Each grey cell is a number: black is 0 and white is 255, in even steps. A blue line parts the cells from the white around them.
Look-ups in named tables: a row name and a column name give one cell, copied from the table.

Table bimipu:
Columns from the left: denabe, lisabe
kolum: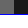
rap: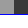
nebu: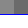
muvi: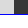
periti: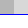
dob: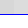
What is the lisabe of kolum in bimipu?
25
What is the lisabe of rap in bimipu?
57
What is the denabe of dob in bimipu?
215
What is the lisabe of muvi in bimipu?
55
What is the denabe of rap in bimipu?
156
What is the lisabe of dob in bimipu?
220

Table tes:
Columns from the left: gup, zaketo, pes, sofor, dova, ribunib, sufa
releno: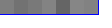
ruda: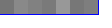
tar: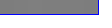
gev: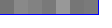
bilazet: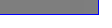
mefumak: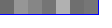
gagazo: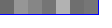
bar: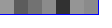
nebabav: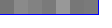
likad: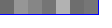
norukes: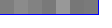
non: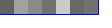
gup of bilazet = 126
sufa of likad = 118
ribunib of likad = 110
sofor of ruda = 122
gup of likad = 108
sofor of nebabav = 122
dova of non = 203
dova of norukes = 152
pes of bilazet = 126
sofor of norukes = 121
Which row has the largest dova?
non

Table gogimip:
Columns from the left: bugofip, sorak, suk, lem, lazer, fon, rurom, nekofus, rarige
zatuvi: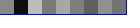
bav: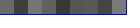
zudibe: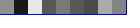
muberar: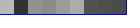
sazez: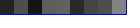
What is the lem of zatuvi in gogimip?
122
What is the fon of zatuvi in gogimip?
125
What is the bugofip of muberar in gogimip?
184
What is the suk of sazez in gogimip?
20
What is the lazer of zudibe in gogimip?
121
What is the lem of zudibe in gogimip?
88
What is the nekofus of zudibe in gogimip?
170
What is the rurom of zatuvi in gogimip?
96
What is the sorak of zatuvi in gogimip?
13
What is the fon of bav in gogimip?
85
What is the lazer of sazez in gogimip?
97
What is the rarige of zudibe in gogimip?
132
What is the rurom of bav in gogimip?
88
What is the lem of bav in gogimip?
97
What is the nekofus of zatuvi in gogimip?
144
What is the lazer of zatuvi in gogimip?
167
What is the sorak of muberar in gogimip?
50
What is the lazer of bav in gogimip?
56
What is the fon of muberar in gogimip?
172

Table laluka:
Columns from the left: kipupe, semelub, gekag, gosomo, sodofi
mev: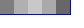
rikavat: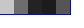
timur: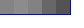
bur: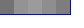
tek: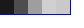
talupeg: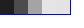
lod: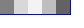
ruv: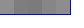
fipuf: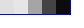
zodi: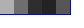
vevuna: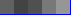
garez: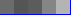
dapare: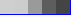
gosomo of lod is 190
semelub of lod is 216
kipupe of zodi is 176
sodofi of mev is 103
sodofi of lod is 98
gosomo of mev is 170
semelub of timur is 140
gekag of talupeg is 164
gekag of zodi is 46
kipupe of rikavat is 199
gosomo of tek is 208
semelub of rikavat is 109
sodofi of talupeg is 227
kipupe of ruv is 143
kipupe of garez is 107
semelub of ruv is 126
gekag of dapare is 154
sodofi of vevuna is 150
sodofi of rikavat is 85
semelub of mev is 176

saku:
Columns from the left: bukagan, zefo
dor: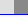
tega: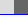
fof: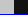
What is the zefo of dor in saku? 137
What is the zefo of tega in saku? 102
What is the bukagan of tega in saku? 220
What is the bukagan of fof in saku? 198
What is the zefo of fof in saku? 18
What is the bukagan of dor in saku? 223
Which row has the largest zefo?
dor

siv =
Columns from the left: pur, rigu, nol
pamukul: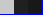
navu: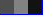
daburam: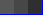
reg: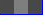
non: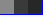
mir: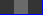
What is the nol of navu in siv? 18
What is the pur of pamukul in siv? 201
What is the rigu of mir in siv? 106
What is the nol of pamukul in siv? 24
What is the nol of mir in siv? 52
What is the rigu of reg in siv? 126
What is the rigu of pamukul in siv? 32
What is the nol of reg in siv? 72
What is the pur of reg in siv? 73
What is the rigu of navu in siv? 130
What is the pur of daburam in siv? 87
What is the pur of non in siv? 137
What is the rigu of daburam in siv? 71
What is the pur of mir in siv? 52
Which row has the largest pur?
pamukul

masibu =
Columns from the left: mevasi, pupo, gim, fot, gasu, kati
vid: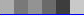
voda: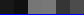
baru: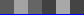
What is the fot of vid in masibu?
106
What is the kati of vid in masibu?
201
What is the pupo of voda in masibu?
16
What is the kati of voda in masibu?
76
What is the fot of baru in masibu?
65
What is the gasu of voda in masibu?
53
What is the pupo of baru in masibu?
163
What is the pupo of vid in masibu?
121
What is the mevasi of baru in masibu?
90
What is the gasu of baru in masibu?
168
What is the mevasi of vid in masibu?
174

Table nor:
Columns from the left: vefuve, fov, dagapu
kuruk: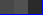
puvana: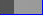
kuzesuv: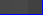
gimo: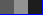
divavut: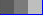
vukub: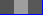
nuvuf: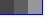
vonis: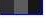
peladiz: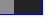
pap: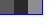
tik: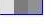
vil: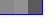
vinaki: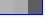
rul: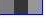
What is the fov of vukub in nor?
158
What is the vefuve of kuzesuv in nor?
71
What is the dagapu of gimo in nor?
29
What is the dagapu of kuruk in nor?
42
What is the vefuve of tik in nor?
225
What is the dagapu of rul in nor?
150
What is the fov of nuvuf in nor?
95
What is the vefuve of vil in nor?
137
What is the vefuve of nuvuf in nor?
69
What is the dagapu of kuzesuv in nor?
65
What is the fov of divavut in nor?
123
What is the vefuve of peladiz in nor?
142
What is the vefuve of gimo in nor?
90

